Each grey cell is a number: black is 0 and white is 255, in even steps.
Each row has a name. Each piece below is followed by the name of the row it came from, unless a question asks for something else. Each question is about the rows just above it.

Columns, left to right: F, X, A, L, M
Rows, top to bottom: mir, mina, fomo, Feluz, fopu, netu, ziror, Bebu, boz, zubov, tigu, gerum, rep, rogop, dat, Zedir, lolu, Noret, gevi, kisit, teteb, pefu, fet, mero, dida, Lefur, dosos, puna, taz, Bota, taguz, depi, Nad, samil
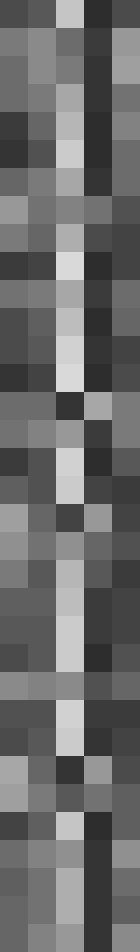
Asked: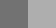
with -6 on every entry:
[108 168]
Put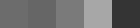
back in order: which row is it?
ziror
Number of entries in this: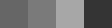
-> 4

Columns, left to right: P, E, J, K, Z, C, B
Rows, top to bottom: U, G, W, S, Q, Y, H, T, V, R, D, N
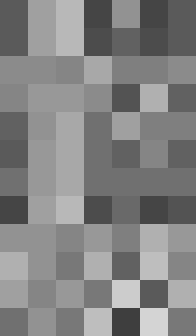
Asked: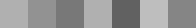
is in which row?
R
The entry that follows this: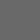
[69]

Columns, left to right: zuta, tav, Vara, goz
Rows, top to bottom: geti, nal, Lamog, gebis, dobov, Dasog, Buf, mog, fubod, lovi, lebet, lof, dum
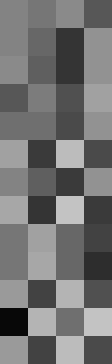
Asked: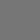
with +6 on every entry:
[124]
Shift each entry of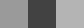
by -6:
[148  60 174]
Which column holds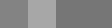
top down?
zuta

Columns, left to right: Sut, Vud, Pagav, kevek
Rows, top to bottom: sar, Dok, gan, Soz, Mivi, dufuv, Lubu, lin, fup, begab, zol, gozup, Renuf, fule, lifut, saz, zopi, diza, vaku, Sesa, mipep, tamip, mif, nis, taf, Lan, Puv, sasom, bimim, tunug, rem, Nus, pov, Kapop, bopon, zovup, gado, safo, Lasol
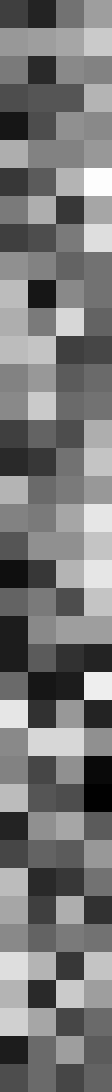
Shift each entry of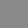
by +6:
[143]
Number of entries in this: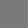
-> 1
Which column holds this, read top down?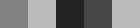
Sut

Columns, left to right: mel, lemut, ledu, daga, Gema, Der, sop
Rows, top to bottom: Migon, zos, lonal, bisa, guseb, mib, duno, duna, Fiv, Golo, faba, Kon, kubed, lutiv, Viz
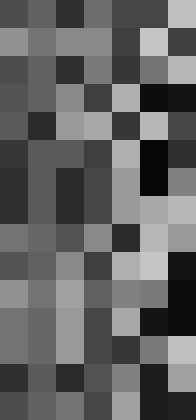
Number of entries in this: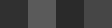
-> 4
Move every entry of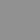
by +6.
[151]
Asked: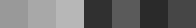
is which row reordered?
duna

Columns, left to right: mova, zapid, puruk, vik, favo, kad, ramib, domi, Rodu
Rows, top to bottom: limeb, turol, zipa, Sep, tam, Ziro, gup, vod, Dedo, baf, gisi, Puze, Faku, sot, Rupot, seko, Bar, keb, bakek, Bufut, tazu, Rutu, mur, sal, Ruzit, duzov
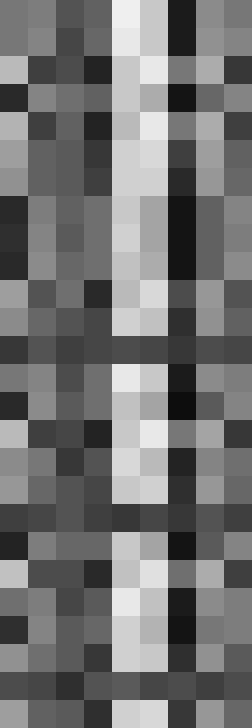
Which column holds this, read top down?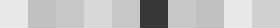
favo
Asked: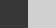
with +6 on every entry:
[ 61 214]
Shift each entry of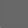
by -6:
[97]
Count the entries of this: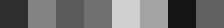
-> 8
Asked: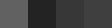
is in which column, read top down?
vik

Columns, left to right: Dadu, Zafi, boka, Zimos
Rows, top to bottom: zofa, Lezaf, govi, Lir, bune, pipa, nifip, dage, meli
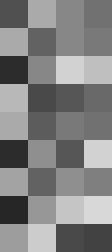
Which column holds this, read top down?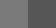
boka
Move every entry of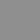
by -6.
[137]
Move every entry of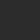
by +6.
[50]
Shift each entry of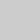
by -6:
[198]
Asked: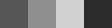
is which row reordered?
pipa
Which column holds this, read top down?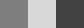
Zimos
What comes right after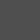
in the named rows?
[170]

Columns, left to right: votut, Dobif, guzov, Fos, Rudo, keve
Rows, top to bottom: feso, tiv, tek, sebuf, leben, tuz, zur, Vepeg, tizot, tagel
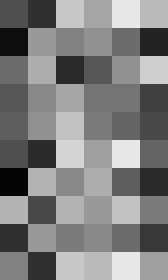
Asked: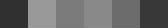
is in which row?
tizot
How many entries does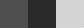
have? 3
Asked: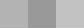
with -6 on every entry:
[173 147 188]
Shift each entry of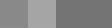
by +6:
[143 171 122 122]
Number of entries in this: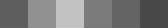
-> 6
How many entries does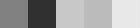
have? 5

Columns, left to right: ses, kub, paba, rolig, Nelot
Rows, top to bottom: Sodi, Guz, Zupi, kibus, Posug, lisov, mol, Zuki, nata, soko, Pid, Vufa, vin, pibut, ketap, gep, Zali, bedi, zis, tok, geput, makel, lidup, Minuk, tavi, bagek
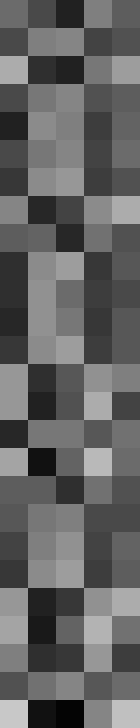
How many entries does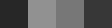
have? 4
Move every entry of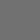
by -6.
[107]
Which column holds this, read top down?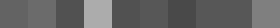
Nelot

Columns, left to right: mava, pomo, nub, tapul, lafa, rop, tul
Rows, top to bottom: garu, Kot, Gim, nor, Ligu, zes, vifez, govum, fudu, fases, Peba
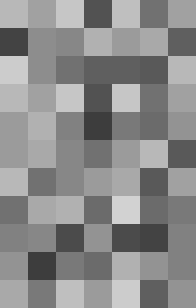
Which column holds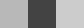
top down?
mava
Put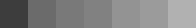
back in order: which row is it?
Ligu
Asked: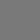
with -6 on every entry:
[115]
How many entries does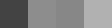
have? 4
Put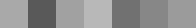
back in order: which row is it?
vifez
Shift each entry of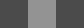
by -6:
[ 69 141  69]

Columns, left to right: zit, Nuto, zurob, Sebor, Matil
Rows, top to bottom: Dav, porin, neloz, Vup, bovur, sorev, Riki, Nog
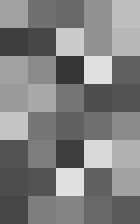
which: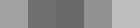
Dav
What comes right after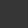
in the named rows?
[224]
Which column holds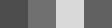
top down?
Sebor

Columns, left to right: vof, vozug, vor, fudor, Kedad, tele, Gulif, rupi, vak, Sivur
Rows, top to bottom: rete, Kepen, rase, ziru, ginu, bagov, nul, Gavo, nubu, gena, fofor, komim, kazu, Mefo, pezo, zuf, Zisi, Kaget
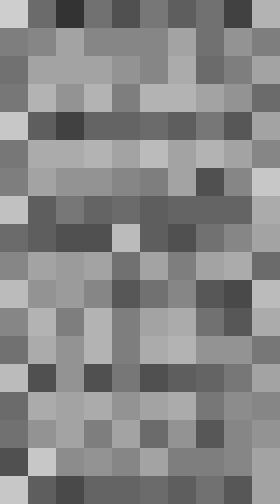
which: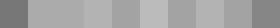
bagov
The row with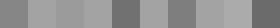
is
gena
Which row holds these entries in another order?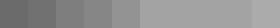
rase
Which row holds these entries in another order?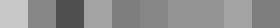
nul
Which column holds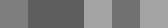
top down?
tele
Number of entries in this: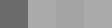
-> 4

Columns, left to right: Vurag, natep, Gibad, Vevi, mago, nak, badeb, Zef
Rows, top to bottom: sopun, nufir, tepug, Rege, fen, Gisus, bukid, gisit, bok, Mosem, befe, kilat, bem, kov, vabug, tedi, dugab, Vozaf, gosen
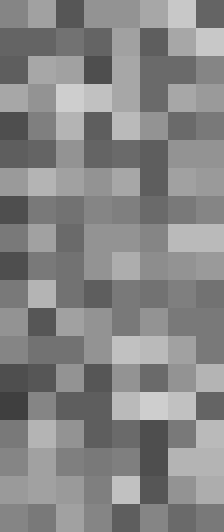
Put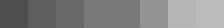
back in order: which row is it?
tedi
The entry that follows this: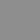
[147]
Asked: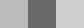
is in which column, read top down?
nak

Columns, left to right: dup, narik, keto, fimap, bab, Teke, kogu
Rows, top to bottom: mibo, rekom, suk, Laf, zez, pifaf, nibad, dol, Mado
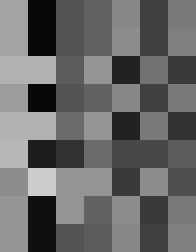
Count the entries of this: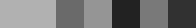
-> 7
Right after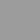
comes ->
[8]
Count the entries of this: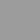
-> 1
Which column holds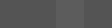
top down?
keto

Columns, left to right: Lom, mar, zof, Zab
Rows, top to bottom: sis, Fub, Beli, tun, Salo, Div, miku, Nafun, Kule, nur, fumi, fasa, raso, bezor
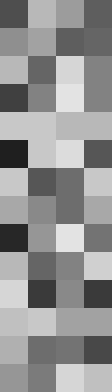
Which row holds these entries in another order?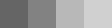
nur
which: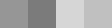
bezor
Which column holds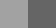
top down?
mar

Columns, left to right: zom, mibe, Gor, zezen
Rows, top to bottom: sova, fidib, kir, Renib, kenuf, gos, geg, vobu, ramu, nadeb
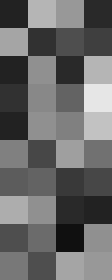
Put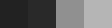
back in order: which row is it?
kir
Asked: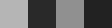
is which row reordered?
kir
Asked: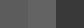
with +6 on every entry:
[ 98 105  63]

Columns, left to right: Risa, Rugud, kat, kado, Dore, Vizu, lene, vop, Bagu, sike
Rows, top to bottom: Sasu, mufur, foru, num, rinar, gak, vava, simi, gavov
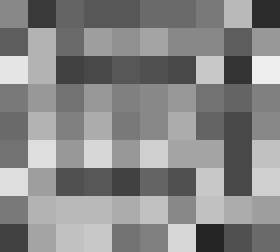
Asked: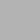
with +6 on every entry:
[185]
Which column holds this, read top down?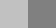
Vizu
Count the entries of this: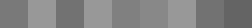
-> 9
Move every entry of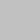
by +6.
[199]
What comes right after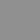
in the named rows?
[164]

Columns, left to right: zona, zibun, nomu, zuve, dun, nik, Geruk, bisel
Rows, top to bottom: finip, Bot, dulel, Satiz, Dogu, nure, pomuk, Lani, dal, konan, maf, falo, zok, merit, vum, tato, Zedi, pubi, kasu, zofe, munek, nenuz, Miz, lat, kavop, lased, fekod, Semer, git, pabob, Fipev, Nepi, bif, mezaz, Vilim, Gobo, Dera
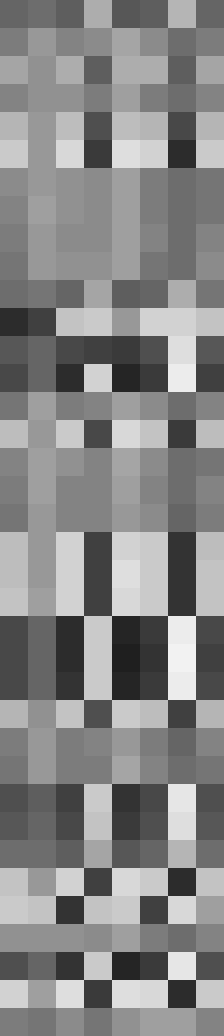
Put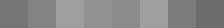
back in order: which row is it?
Lani
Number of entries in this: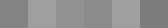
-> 6
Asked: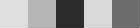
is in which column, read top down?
Geruk
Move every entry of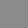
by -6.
[133]
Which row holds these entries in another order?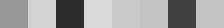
Nepi
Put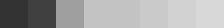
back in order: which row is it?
nenuz

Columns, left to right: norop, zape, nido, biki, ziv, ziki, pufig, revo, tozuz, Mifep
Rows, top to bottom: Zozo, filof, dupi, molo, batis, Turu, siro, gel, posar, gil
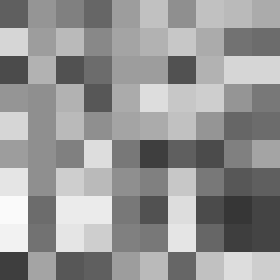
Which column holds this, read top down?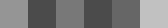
revo
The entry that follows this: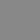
[164]
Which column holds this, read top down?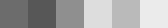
biki
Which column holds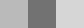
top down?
tozuz
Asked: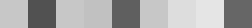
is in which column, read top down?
pufig

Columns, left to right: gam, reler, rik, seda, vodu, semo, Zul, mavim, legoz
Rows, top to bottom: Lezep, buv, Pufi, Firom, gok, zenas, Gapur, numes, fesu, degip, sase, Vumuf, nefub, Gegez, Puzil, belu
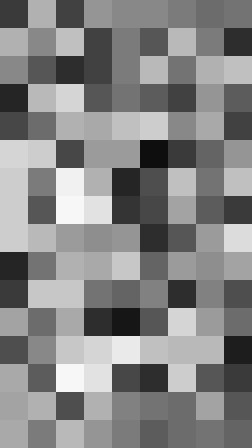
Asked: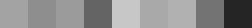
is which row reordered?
degip
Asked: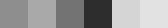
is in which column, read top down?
seda
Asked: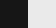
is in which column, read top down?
vodu
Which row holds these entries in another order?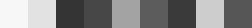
numes
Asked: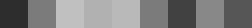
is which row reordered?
buv
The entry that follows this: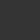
[71]
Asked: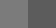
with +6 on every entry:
[129  98]

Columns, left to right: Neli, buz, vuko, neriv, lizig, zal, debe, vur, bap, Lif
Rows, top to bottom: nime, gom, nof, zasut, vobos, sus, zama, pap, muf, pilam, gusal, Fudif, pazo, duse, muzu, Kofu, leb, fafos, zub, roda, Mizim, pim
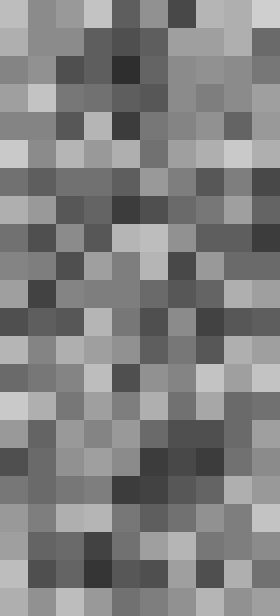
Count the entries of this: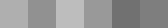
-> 6
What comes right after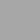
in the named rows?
[106]
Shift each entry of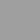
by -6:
[153]

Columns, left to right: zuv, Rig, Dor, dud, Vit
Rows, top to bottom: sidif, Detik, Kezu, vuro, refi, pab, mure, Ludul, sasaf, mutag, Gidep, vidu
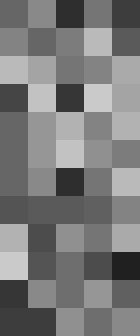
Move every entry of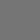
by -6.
[111]
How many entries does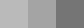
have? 3
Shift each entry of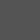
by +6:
[90]

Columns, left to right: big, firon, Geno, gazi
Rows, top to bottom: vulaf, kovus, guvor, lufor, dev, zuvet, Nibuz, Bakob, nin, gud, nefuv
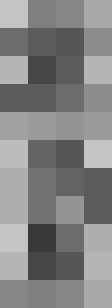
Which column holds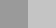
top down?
gazi
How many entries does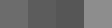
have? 4
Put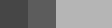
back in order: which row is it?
guvor
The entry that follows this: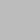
[100]
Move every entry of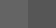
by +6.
[106  92]
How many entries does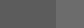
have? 3

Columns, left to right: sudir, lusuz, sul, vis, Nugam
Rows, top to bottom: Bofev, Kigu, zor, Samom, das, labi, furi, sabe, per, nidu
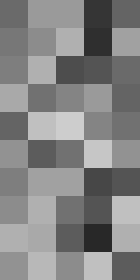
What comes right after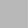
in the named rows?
[140]
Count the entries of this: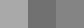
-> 3

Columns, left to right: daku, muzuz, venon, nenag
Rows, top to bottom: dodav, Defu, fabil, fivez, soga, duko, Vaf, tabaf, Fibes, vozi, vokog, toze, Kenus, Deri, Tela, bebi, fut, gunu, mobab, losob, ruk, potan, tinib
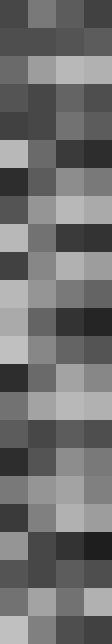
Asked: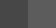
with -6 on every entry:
[65 86]
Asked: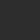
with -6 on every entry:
[39]
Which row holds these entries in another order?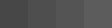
ruk
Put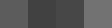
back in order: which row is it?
soga
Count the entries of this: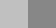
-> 2
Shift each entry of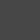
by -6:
[65]

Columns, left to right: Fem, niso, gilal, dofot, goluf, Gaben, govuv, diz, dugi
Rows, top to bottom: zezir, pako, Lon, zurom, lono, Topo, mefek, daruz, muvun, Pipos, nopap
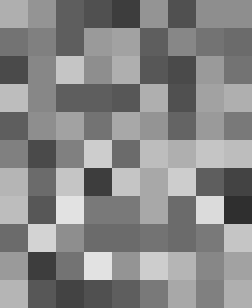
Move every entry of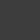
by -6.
[55]
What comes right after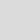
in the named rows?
[47]
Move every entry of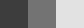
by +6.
[ 67 121 232]
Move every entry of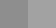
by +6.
[148 168]
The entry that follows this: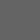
[154]

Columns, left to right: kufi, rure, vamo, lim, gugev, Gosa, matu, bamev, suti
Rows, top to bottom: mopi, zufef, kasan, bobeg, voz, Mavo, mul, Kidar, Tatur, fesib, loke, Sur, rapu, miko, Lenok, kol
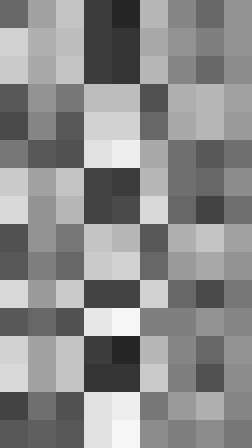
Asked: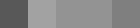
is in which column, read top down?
rure
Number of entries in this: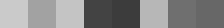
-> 8
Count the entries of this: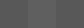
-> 3
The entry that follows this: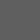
[88]
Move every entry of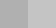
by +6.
[182 202]
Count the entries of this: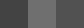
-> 3
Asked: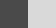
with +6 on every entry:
[ 80 223]

